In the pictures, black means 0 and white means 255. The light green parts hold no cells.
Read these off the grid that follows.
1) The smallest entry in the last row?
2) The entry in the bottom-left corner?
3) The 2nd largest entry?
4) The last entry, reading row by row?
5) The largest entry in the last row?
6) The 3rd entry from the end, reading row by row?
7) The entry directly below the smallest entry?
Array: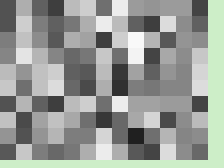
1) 68
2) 88
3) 243
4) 104
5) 236
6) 220
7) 88

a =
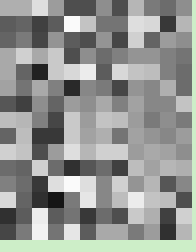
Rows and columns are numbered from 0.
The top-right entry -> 142
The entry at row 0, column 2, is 222
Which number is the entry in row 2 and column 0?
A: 100
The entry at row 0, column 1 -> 175
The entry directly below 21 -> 92
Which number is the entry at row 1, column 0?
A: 92
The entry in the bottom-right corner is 182
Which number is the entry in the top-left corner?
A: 175
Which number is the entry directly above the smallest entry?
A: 222
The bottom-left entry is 70
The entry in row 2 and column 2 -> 70
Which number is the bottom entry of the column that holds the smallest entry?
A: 116
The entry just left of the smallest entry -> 48
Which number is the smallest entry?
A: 21
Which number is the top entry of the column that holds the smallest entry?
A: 156

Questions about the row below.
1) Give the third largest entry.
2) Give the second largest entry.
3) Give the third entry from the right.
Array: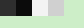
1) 46
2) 208
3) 11

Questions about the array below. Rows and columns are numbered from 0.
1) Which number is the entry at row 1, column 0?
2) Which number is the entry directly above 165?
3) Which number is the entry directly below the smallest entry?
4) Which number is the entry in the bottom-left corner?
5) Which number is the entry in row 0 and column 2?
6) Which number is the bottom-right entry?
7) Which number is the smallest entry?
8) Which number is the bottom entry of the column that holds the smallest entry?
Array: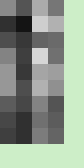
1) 48
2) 214
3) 56
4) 63
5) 171
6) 100
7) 20
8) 48

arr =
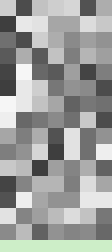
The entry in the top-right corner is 173
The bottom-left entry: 138
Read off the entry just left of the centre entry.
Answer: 119
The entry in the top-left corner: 206
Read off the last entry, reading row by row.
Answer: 104
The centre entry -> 138
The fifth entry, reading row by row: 214
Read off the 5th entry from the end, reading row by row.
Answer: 98
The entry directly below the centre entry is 82
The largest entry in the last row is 187
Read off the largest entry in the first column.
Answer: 246
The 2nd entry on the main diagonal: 232
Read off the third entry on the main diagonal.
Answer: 206
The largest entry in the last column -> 238
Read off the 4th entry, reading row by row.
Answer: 206
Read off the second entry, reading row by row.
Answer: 76

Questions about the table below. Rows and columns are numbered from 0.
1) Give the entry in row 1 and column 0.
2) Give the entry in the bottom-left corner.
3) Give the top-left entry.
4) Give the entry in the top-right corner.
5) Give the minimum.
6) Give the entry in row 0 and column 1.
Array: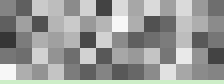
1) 95
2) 247
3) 132
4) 110
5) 54
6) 95

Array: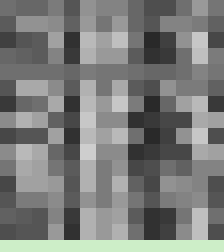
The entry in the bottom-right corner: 78
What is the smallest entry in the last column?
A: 57
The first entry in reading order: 111
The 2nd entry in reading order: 103
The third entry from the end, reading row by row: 139
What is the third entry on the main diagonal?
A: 91
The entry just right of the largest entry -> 139
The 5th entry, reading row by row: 85
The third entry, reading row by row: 103
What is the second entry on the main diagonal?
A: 146
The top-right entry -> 117
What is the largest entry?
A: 206
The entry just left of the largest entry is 71
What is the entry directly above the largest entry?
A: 185
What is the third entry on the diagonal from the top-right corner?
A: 146
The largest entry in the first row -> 153
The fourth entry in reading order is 123
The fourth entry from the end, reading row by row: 64
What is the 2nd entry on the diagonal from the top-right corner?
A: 123
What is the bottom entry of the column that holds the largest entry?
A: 177

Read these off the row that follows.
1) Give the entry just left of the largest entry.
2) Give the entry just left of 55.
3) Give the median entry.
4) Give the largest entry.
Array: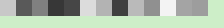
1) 144
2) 128
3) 157
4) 243

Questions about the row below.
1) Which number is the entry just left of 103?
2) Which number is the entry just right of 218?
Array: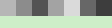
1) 218
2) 103

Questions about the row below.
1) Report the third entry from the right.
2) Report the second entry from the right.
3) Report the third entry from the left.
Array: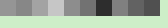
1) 128
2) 98
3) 163

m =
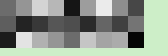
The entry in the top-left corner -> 108
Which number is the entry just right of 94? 35
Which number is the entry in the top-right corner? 71
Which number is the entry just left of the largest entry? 157
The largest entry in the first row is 235
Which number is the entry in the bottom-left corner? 28
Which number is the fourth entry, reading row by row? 183
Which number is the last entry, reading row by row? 5

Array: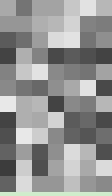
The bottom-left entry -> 98
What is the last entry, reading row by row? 137
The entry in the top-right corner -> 183
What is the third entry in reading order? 163
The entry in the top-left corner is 169
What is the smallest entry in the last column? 67
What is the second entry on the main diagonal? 150
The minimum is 60
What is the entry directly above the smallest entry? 98
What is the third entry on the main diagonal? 157
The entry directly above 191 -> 211
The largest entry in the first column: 232
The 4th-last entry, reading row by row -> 150
